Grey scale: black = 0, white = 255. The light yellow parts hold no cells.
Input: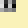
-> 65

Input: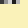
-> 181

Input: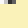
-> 96

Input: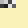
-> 241

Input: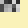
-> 44

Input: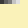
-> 224
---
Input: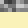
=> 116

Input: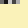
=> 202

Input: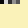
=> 47

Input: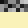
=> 75

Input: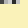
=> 208

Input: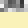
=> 116

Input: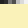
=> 78

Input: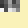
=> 149
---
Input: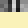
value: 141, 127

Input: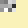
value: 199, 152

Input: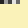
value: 104, 34

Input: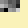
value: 59, 85

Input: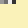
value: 51, 153

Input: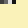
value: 20, 62

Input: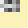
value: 103, 245

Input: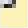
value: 66, 177

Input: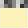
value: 80, 193
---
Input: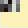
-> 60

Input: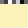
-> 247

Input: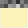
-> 158

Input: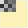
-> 135

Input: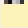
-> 81

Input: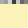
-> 211
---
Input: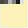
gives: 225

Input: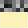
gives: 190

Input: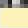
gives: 214

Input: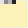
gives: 226

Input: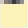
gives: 199

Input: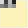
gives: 216
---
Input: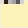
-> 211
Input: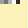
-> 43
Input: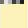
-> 32
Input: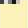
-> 196
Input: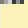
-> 71
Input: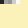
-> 249
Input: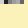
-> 103
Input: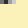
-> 205
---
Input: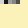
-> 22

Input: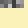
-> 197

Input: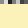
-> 123

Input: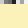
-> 34

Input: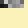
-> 172

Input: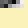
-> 154
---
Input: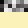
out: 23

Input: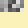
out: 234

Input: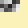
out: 239

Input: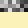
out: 19

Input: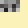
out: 192

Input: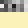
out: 212

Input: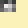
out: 104
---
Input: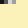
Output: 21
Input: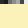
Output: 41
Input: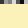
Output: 55
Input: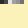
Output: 43
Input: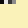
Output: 10
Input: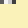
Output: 92
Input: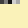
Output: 62
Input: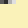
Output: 92
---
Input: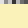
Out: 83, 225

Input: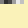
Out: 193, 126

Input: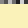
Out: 56, 134

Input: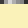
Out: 46, 59

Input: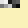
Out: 92, 117

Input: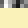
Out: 147, 120
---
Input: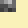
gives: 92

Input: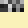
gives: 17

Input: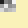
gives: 173

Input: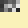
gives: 76

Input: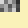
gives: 117

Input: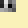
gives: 154
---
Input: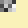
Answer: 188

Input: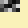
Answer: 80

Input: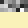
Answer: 248

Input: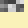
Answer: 92

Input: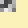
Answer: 206

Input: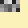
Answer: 182
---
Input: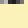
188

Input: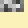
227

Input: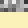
238

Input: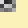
216

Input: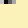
198

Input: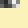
240

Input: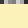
207
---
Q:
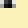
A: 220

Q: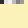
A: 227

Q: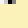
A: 201

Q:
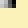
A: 196

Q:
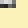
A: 209

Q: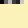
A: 187

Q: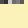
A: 123

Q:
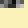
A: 168

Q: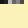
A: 132
